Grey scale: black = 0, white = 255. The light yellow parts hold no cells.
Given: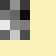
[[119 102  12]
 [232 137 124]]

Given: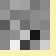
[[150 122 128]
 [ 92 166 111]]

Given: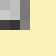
[[202 192 120]
 [ 65  54 127]]

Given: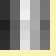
[[ 49  99 239]
 [ 32  91 209]]

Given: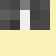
[[ 93  86 239]
 [ 75  55 239]]

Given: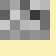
[[ 95 203 145]
 [199 140 184]]
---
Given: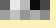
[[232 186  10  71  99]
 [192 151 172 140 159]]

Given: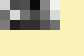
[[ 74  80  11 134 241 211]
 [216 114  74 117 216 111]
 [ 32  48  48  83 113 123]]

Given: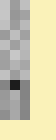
[[157 191 197]
 [151 162 198]
 [157 185 192]
 [190 161 155]
 [160 185 190]
 [199 182 161]
 [179 167 160]
 [157 185 193]
 [ 28 131 133]
 [175 132 153]
 [166 136 157]
 [168 134 143]]

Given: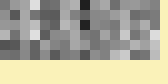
[[153 164 222 107 112 163 177  31 151 168 111 150 153 141 130 120]
 [ 88 168 116  93  91 169 129  98 136 138 156 172 109 117 123 143]
 [148 169 189 113  97 183 162  34 137 131 121 175 140 173 123 151]
 [114 170 223  93 138 141 169 122 115 163 128 200 118 146 220 181]
 [ 88 138  99 160 132 123 167 150 116 128 140 148 178 161 193  83]
 [110 136  99 139  90 123 129  84 141 129 185 202 110 117 187 114]]

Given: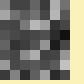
[[ 67  67 100  59 174 113 132]
 [112  91 113  70 182  86 166]
 [ 69 121 184 159  52  70  71]
 [ 72  65  71  79  43  17  83]
 [ 51  61  82 148  28  70  99]
 [ 70 139 173  64  68 149  80]
 [ 72  81  88  75  90 193 153]
 [130  45  95 159  42  71  58]]

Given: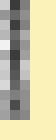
[[ 59 126 207]
 [104 142 149]
 [ 62 129 195]
 [106 171 183]
 [ 88 148 241]
 [ 59 159 170]
 [ 78 202 207]
 [ 87 193 200]
 [101 150 216]
 [127 143 154]
 [ 76 143 166]
 [120 135 160]]
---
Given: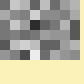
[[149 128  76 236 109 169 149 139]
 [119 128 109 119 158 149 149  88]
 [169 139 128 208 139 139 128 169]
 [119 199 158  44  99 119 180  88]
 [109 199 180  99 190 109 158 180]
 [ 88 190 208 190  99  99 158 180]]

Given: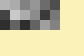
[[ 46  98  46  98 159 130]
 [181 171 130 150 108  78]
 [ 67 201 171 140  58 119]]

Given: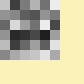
[[147  41  51  72  30 159]
 [147 135  94  84 147 123]
 [188  62 104 159  94 226]
 [197  62 123 179 114 236]
 [104 217 159 114 236  72]
 [135 169 188 197 226 169]]

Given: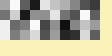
[[115 207  25 144 144 228 115  82 249  94]
 [166 249  94  25 228 195 176 134  82  59]
 [239 106 124 249  70 144  16 134 195 156]
 [239 124 166 217  82 156  37  48 217  94]]

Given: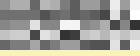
[[112 112 112 112  83 103 112  93 103  93  71 225 103 255]
 [103 124 124 165 103 124 156 156  93  83  83 225  93 244]
 [134 145 145 225 134 134 244 244 134 145 174  71 134  51]
 [145 174 174 103 184 174 124  93 156 156 112 235 156 244]
 [194 205 205  71 225 205  51  61 194 205 184 214 194 214]]

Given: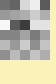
[[247  90  60 226 226]
 [143 186 153 195 174]
 [132 132 163 123 163]
 [153 163 174 204 174]
 [186 153 204 143 195]
 [112 100 216 238  90]]
